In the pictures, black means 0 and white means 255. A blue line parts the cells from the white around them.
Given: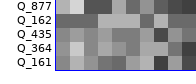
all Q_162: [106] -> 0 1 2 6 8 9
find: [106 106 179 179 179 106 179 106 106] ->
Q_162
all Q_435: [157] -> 1 3 6
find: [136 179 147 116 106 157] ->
Q_161
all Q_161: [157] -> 5 8
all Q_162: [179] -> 3 4 5 7
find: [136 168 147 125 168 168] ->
Q_364

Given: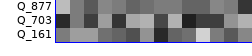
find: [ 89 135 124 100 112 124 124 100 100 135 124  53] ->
Q_877
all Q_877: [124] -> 1 4 7 8 12
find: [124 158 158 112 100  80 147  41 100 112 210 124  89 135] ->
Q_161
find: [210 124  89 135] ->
Q_161

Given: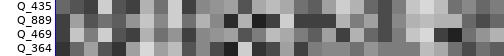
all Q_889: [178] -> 10 13 20 25 27 28
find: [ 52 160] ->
Q_364
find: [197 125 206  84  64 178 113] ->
Q_469
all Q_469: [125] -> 2 14 17 24
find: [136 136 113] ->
Q_364
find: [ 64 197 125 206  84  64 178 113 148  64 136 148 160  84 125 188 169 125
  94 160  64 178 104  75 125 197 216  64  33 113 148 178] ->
Q_469
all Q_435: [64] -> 2 5 9

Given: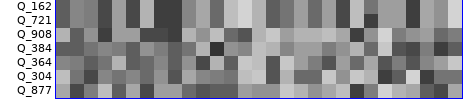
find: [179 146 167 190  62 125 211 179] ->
Q_877
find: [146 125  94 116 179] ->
Q_384

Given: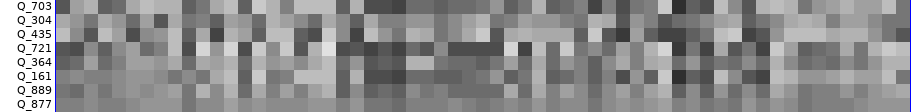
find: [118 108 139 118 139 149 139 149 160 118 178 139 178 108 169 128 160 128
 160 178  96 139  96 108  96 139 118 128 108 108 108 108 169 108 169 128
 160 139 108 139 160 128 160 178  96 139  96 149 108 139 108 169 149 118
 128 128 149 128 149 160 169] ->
Q_889
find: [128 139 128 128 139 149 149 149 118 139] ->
Q_877
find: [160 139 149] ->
Q_877
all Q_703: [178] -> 2 7 8 15 21 34 50 52 56
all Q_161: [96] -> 13 20 27 28 32 35 38 42 45
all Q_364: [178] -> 12 14 25 26 43 51 59 60
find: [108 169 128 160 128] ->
Q_889

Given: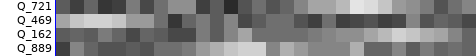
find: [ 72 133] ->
Q_469
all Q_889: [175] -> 11 16 21
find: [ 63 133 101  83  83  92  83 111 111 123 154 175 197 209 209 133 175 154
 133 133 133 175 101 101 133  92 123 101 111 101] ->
Q_889

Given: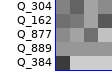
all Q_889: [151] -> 0 1 2 3
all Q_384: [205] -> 1 2 3

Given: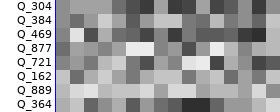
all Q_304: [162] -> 1 2 3 7 10
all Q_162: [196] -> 0 7 8 11 15
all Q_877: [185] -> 12 15
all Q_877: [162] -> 1 4
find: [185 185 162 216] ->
Q_889
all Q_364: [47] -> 9 10

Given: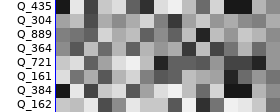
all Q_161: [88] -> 3 7
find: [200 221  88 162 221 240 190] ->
Q_384
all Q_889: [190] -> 5 9 11

